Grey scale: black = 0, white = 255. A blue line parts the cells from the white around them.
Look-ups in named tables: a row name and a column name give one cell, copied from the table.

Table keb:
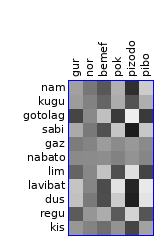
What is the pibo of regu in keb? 85
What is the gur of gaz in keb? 124
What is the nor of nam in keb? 119
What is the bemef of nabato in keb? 141
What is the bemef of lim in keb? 194
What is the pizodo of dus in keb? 32
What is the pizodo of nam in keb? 47
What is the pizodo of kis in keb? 69
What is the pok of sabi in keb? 197
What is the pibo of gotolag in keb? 58
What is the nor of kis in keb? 131

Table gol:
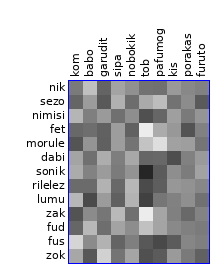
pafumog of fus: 73
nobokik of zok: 165
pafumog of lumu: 118
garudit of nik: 100
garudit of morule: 96
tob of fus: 88
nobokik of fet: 97
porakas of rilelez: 146
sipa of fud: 163
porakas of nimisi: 122
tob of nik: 114
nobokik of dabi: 168
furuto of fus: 127
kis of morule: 161
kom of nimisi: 181
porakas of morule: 158
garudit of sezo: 89
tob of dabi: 102
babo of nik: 192

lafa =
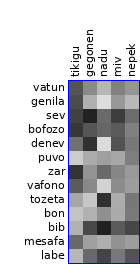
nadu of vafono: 210
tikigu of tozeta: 166
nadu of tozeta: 48
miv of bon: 170
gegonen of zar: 147
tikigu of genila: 75
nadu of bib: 33
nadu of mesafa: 175
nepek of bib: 71
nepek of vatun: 150
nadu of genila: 221
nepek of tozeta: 119
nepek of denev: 120
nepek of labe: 83
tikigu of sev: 65

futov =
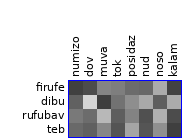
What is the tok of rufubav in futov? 94
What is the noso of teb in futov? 144
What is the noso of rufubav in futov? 176
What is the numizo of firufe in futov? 64
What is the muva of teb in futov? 135
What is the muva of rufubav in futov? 184
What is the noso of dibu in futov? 94
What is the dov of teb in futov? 96
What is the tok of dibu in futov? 114
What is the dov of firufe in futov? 76
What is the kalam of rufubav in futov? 76
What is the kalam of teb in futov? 63
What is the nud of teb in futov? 85
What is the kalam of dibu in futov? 171
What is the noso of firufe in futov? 171
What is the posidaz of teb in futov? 165
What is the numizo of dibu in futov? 97
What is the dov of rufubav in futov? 108
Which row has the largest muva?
rufubav

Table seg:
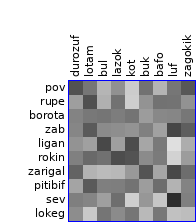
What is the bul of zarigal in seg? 187
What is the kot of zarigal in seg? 153
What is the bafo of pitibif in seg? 109
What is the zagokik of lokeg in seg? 189
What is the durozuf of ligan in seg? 147
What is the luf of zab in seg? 70
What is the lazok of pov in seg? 145
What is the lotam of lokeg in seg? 201
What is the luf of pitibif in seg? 179
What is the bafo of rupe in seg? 114

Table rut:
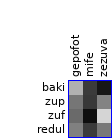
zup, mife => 56
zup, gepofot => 118
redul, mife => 59
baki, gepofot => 177
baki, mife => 59
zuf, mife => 14
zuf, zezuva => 213
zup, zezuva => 131
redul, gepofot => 128
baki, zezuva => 23
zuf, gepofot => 106
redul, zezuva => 121

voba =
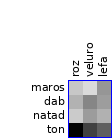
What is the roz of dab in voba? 178
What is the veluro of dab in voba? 134
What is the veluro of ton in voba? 65
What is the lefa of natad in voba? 177
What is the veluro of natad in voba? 156
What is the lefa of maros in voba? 150
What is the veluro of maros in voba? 219
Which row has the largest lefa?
natad

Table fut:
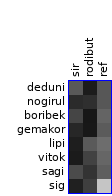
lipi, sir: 30
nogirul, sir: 43
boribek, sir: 69
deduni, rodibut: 28
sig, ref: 197
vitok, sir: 27
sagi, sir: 75
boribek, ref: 100
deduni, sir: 89
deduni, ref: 87
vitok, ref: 102
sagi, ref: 94
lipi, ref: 109
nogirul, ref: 87
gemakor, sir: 39
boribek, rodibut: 23
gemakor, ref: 91
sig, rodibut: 63
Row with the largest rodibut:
lipi

